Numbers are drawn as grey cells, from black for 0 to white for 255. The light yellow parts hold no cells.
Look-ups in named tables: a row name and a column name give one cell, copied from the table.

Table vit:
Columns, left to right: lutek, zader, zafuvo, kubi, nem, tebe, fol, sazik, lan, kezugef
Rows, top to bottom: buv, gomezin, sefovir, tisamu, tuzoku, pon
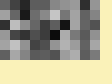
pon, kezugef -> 122
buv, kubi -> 93
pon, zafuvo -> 132
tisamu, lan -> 90
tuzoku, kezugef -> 166
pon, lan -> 93
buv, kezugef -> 149
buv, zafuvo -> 38
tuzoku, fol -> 178
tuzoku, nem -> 79
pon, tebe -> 82
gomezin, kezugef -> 132

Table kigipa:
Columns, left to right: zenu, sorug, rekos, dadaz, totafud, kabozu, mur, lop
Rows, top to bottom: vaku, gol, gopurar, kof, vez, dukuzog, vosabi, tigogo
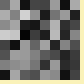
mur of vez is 132
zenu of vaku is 105
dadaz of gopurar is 22
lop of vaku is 170
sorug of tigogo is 166
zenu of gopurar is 139
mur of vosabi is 42
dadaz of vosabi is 118
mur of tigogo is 17
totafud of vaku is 67
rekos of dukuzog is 154
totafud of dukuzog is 90
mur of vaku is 16
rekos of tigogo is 91
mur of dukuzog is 35
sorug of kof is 197
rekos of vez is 155
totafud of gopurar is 94
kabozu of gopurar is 178
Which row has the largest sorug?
kof

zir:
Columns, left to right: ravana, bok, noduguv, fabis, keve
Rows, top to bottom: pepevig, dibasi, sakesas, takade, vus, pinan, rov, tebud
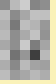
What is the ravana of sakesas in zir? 178
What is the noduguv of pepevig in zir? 205
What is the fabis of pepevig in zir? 133
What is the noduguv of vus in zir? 202
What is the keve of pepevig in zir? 142
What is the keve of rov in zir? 160
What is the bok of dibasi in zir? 139
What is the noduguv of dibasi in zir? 167
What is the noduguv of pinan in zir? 150
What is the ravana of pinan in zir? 194

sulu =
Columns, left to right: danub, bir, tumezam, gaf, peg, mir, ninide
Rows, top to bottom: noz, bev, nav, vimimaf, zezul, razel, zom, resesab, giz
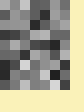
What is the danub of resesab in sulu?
41
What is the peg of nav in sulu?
94
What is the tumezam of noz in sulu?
196
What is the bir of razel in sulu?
106
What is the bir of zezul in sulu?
170
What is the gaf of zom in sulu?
112
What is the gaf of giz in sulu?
127
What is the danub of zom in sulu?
44
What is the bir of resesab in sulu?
129
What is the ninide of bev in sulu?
133
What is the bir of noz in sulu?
137
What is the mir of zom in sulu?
159
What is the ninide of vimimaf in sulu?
103

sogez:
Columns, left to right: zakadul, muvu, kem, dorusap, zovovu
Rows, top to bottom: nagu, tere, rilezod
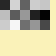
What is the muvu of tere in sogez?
92
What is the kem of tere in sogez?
152
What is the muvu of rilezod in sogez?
246
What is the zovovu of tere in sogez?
3
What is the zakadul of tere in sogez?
190
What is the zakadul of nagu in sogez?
39
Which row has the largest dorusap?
nagu

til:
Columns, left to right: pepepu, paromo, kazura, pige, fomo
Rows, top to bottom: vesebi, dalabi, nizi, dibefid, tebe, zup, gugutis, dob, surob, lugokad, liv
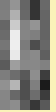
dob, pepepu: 125
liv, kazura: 91
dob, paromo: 109
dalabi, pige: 52
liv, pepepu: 133
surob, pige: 127
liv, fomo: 89
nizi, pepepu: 102
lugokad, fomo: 60
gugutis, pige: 136
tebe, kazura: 123
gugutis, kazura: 136
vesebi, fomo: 105
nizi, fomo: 100
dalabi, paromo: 176
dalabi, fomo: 101
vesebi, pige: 51
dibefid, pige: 127
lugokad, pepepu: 134
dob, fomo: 61
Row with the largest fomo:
gugutis

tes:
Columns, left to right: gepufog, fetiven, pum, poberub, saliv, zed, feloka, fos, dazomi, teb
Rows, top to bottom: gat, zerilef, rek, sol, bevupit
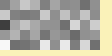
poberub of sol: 166
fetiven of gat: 162
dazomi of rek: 146
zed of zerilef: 143
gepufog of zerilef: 201
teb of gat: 144
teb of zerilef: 141
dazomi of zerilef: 196
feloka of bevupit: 233
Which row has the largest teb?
rek

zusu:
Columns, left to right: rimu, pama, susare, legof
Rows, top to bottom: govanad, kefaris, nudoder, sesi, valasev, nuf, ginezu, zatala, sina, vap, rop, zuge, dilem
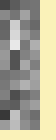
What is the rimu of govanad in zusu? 70
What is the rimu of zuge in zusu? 56
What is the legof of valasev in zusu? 175
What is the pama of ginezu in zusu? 83
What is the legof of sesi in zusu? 126
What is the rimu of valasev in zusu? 141
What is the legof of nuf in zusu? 148
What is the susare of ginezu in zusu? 168
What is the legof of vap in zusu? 127
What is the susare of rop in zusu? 140
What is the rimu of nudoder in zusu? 100
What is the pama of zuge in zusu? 193
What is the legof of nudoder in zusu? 105
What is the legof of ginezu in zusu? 127

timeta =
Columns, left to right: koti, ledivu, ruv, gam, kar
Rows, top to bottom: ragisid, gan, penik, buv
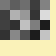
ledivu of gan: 177
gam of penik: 126
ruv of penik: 192
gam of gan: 52
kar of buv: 195
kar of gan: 219
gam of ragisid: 61
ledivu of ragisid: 94
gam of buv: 28
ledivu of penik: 48
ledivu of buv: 136
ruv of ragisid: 110
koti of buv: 50
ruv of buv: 81

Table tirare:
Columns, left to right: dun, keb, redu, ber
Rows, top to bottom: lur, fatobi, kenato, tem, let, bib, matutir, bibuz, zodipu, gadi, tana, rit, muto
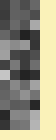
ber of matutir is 110
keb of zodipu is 136
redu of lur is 77
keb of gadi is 116
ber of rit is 173
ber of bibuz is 47
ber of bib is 78
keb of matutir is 121
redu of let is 152
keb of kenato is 105
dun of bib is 160
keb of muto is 114
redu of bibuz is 35
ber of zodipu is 162
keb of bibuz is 63

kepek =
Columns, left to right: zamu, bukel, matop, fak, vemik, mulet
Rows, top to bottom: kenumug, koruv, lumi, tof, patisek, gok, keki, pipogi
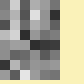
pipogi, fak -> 155
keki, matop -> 124
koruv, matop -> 84
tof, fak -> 151
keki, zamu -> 53
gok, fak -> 142
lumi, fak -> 175
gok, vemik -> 90
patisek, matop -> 156
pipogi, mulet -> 116
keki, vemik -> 144
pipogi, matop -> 229
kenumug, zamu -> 123
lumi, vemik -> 149
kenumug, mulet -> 116
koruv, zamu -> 135
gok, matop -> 106
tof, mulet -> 125
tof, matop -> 45
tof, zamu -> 187
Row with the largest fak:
koruv

